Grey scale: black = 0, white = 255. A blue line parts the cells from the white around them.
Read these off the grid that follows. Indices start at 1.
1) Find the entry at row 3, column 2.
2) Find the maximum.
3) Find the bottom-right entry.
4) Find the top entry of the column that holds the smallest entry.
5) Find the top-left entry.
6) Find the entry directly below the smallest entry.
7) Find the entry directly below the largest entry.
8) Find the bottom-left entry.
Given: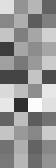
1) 127
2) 252
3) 147
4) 147
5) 224
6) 189
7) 92
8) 120

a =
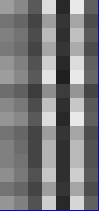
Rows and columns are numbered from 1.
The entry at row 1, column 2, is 136
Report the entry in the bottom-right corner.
96
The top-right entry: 96
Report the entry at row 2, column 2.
102
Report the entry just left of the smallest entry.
226
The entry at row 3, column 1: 128
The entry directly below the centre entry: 220
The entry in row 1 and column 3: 89
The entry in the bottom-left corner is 149
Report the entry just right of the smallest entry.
233
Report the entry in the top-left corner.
157
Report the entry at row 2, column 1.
115
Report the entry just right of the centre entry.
47
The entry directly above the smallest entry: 40
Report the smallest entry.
32
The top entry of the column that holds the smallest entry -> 40
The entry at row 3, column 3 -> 76
